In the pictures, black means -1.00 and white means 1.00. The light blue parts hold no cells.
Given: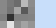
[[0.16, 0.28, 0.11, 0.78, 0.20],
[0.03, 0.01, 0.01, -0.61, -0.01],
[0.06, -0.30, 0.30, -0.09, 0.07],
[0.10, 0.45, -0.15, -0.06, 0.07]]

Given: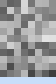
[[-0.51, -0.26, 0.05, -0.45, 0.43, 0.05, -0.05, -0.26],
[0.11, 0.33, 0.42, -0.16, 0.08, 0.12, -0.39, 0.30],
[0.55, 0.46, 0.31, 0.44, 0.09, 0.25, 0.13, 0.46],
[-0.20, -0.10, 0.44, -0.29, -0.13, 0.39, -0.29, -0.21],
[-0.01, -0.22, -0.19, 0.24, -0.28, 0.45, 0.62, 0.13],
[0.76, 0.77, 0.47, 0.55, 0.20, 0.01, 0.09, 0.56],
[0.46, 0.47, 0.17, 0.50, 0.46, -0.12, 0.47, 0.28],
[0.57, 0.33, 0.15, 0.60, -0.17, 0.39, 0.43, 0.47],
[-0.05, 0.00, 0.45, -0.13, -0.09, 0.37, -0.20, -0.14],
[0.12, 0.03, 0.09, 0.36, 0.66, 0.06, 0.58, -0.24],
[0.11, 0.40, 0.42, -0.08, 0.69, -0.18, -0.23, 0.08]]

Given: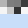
[[0.93, -0.61, 0.58, 0.91],
[-0.54, -0.04, -0.02, 0.41]]

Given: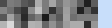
[[0.18, -0.65, 0.35, 0.35, 0.22, -0.13, 0.14, -0.20, 0.36, 0.40, -0.44, -0.05, 0.70, 0.41],
[-0.03, -0.03, -0.03, -0.13, 0.27, -0.30, -0.08, -0.79, -0.03, -0.22, -0.68, -0.12, 0.27, -0.32],
[-0.61, -0.23, -0.74, -0.04, 0.24, -0.20, -0.61, -0.03, 0.51, 0.10, -0.61, -0.43, -0.12, 0.04],
[-0.28, -0.76, -0.27, 0.06, 0.17, -0.09, 0.29, -0.03, 0.35, -0.40, -0.31, -0.08, -0.03, -0.40]]

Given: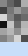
[[-0.39, 0.66, 0.22, 0.00],
[0.48, 0.13, 0.43, 0.28],
[0.41, -0.17, 0.54, -0.87],
[-0.17, -0.31, 0.01, 0.68],
[-0.03, 0.19, -0.07, -0.49],
[0.36, -0.42, -0.22, 0.05]]

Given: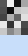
[[-0.51, 0.34, 0.07, 0.57],
[-0.42, 0.82, -0.60, 0.82],
[0.76, -0.21, 0.37, -0.48],
[0.64, 0.57, -0.90, -0.39],
[0.30, -0.84, 0.88, -0.33]]

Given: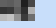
[[-0.14, -0.53, 0.15, 0.52, 0.45],
[0.37, -0.63, -0.27, -0.55, -0.60],
[-0.44, -0.76, -0.19, -0.28, -0.25]]
